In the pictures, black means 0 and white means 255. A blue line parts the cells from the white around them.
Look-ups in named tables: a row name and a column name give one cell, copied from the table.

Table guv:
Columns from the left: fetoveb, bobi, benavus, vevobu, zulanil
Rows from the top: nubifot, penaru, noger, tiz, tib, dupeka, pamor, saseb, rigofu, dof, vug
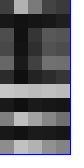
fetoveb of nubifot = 63
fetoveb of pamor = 197
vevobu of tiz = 82
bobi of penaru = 18
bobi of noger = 17
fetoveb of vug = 141

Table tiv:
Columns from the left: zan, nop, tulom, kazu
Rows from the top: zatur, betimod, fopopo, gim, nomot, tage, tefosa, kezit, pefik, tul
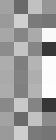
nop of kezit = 201
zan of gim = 140
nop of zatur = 106
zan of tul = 154
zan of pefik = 163
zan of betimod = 154
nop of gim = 196
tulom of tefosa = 179
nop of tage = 130
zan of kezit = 137
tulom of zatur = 193

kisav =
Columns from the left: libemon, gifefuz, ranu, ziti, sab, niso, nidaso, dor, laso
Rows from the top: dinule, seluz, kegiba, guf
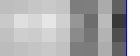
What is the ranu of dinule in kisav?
198
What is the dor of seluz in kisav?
187
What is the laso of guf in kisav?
98
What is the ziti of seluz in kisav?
230
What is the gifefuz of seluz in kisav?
223
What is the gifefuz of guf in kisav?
192
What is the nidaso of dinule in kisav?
126
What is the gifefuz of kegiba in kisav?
206
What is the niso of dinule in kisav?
125
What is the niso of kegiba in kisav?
139
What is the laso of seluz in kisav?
56
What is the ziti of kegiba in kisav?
213
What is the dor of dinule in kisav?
171
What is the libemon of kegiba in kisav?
193
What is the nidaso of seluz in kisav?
109
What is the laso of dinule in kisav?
96
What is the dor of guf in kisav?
173

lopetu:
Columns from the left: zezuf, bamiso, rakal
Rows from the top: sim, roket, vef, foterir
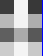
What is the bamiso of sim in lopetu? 244
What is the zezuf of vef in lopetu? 95
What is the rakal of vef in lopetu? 88
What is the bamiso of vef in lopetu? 170
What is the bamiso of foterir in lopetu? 244
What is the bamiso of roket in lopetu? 243
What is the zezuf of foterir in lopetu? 204
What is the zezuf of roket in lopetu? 184
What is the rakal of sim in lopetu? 56
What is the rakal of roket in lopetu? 173
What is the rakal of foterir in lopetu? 201
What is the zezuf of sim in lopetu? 60
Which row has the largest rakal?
foterir

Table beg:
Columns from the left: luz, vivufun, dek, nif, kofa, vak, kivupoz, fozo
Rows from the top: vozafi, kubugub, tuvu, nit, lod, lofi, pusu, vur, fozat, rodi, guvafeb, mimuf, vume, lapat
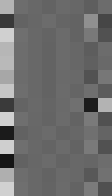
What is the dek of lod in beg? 104
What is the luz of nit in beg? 182
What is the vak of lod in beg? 103
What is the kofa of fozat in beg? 107
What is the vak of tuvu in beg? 99
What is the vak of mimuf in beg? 104
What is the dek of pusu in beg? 104
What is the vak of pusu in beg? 101
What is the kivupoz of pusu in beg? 111
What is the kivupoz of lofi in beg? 82
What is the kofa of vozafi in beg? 106
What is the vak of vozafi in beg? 103
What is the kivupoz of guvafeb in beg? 122
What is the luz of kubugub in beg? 57
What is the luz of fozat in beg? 209

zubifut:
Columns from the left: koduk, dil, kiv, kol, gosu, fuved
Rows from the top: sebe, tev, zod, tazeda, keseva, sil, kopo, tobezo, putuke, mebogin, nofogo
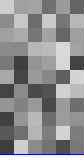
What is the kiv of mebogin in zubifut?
180
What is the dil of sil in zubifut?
69
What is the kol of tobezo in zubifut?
73
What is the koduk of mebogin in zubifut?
88
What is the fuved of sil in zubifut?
212
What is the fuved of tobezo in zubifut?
110
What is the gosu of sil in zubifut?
96
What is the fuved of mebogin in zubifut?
124
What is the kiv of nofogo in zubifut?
139
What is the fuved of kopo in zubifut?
187
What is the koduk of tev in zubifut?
141
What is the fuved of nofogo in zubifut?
121
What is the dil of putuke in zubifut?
149
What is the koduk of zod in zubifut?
160
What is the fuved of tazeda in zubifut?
163

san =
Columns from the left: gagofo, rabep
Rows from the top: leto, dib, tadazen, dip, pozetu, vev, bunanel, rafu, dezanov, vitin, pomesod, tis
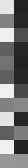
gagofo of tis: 151
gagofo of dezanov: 228
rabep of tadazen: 78
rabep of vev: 38
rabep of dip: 39
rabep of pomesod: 35
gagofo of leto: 230
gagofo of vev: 95
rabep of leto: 34
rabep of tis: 150
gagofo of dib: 130
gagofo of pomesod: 239
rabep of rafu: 134
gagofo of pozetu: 114
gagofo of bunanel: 239
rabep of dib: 38
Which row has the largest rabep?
tis

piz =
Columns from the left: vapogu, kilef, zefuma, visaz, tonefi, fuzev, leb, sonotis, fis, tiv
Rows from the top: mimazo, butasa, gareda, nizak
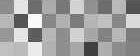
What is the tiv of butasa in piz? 218
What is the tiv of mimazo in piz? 84
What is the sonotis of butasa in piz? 192
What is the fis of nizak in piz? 140
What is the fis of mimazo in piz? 184
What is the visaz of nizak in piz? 177
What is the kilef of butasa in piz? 85
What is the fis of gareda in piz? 183
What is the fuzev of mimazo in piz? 211
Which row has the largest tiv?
butasa

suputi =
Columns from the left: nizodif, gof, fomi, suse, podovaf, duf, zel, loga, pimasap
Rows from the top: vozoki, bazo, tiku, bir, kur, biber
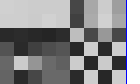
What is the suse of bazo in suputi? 209
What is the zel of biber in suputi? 206
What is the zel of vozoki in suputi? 168
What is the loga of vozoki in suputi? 204
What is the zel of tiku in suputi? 72
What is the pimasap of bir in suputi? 205
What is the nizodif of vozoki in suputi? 208
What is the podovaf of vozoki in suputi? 204
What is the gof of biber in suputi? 42
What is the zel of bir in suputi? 206
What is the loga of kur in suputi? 203
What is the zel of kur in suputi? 40
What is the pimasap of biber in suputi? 205
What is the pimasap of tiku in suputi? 71
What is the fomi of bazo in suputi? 203
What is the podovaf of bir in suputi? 85
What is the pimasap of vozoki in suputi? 158
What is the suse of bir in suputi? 78
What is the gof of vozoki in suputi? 206
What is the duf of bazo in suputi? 64
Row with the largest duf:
kur

